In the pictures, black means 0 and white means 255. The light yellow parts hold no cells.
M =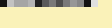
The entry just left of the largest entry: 19
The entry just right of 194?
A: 165
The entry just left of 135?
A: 151

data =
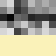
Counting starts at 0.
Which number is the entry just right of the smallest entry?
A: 106
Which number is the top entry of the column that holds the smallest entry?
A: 214
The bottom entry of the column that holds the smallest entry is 228
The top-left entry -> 186
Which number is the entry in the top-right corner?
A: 147
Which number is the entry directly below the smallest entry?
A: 106
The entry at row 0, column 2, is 65
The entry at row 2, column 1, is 7
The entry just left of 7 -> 37
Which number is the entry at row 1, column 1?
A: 172
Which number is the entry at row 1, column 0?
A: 120
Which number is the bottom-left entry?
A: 214

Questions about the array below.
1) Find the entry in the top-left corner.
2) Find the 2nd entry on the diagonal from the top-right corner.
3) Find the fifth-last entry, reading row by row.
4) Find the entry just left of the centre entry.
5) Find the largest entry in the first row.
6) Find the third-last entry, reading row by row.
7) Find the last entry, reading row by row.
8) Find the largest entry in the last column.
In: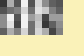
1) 55
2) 128
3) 112
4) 241
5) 241
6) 173
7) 128
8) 157

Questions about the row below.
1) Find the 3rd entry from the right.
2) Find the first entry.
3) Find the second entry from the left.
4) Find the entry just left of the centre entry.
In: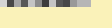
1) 153
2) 212
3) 72
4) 139

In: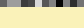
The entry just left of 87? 216
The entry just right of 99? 157
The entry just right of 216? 87

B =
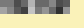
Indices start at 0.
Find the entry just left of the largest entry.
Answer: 65
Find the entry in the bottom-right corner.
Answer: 148
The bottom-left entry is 163
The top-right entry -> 90
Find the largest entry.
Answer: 195
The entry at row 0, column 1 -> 121

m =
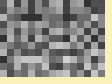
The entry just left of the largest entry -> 122
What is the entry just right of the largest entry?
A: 179
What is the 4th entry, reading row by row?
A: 151
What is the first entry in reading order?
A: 91
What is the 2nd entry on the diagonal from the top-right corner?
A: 65
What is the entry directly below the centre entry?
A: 179
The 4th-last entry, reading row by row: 151
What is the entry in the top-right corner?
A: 79
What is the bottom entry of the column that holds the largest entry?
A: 195
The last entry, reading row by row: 122
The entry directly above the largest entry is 91
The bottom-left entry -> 179
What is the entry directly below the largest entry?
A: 136
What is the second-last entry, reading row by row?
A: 195
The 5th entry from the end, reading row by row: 107
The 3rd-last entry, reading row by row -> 79
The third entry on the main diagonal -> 91
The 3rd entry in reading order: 65
